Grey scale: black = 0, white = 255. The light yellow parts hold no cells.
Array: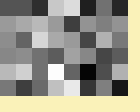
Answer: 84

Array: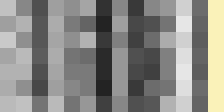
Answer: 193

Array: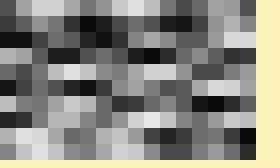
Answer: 81

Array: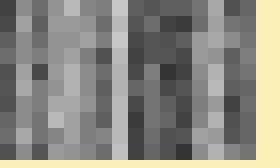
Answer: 67

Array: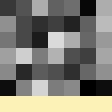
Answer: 56

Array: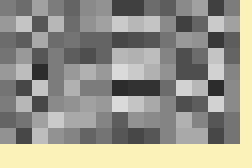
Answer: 124

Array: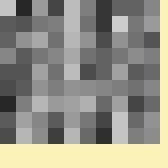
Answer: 196

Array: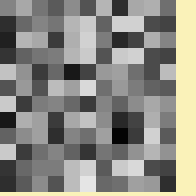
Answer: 132
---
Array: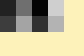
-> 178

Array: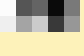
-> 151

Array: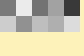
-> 220

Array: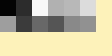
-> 145

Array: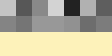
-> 125

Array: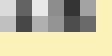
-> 106

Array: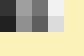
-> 220
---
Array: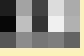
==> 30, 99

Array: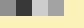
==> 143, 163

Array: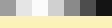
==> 157, 20

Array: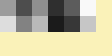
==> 156, 198

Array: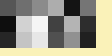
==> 86, 32

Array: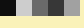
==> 14, 161

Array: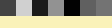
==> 67, 115
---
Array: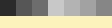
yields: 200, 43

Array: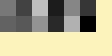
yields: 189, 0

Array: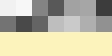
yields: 248, 59

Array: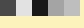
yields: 226, 23

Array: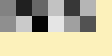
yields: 229, 4

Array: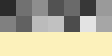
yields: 227, 42

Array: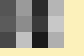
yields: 200, 26

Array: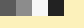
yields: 247, 34

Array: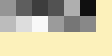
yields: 248, 15
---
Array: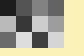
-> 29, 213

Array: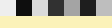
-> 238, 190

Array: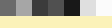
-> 107, 251

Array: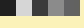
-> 32, 98

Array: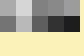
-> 171, 29

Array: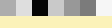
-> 173, 246
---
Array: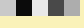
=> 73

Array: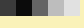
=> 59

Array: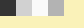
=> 179

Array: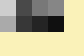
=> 36

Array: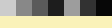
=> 29

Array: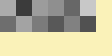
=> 81

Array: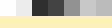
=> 67
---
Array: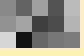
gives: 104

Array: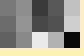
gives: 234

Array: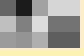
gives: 176

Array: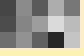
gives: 96

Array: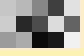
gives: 11

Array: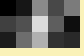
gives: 176
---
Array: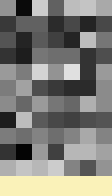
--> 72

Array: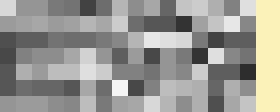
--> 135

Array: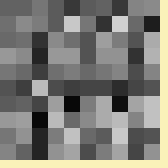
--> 29

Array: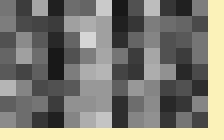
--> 74

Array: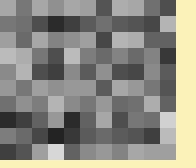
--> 180

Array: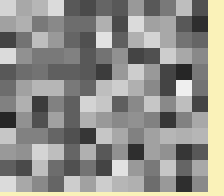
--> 46
